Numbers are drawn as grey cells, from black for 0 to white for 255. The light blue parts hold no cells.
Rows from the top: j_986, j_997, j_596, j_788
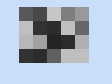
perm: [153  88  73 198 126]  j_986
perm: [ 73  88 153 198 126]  j_986
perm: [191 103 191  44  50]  j_997
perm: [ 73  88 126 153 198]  j_986
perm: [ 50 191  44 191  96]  j_788
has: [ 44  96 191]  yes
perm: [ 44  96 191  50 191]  j_788

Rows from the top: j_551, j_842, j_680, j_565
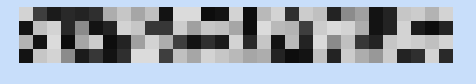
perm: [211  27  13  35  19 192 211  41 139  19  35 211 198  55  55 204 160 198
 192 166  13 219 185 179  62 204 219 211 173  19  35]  j_842
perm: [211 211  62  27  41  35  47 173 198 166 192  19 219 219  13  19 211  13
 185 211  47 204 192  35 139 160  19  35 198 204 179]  j_551
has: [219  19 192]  no
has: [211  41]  yes
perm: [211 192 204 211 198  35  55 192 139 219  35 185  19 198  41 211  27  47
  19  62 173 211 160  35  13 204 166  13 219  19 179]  j_680
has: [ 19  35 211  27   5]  no
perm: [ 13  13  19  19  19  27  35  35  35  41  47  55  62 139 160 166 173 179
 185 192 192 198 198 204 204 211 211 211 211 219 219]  j_680

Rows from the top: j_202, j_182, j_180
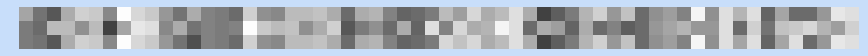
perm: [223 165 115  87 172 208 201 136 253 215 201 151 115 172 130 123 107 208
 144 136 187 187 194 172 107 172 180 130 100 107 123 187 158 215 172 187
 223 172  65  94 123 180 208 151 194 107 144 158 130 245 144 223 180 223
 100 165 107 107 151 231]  j_202
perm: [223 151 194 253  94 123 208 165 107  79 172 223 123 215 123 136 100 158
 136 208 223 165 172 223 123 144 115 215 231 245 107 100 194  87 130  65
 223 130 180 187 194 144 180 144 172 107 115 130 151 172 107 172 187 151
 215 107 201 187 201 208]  j_180
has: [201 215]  yes
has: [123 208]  no
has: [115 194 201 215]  yes

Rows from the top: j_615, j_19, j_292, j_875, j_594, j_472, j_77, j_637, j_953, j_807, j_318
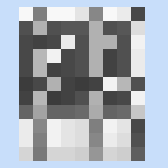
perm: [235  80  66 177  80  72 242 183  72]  j_875
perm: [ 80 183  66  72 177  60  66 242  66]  j_77

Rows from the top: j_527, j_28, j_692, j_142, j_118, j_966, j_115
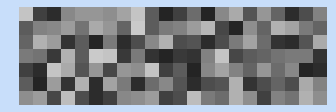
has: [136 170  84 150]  yes
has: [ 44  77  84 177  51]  yes
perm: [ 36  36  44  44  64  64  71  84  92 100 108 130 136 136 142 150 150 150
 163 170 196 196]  j_118
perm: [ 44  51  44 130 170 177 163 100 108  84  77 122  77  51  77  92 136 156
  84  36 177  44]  j_966
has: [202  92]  yes
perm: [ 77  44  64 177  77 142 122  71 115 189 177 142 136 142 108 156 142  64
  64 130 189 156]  j_115
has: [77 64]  no

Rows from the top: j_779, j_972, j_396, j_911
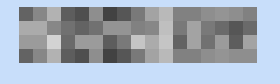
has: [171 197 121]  no
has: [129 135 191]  yes

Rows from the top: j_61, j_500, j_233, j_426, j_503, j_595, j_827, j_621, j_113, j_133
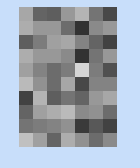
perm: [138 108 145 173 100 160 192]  j_133
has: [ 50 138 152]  yes
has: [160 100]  yes
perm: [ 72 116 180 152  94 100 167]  j_61
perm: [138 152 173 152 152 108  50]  j_500
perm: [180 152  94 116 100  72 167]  j_61

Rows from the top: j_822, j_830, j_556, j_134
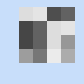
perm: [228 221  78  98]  j_822
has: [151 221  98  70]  no
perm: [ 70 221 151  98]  j_556

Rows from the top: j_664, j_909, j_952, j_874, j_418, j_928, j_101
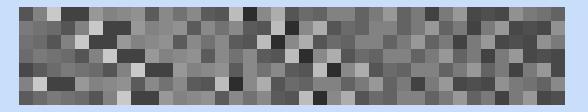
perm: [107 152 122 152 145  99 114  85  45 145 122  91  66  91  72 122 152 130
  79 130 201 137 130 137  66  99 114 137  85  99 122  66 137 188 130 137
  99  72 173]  j_928
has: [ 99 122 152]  yes

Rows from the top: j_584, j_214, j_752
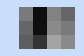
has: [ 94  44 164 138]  no
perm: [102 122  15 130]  j_584
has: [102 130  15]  no
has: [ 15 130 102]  yes
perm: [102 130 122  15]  j_584

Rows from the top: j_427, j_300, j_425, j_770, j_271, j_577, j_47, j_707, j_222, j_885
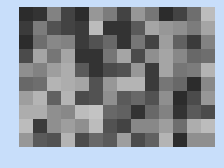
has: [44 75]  yes
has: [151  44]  no
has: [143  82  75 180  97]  no
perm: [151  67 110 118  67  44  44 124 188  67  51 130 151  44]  j_427
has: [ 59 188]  yes
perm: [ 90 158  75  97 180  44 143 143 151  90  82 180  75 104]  j_885
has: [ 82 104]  yes

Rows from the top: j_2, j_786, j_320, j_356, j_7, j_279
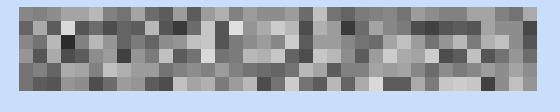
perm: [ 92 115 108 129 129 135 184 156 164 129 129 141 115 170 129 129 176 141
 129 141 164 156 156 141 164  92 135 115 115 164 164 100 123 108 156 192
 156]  j_2
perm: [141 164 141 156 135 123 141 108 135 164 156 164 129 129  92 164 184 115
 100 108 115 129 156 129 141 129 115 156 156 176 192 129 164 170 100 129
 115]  j_7
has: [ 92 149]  no
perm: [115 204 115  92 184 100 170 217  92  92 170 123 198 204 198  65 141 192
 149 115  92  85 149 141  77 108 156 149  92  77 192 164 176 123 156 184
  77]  j_279

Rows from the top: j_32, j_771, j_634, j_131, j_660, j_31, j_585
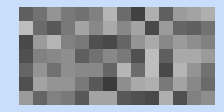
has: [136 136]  yes
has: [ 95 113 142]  no

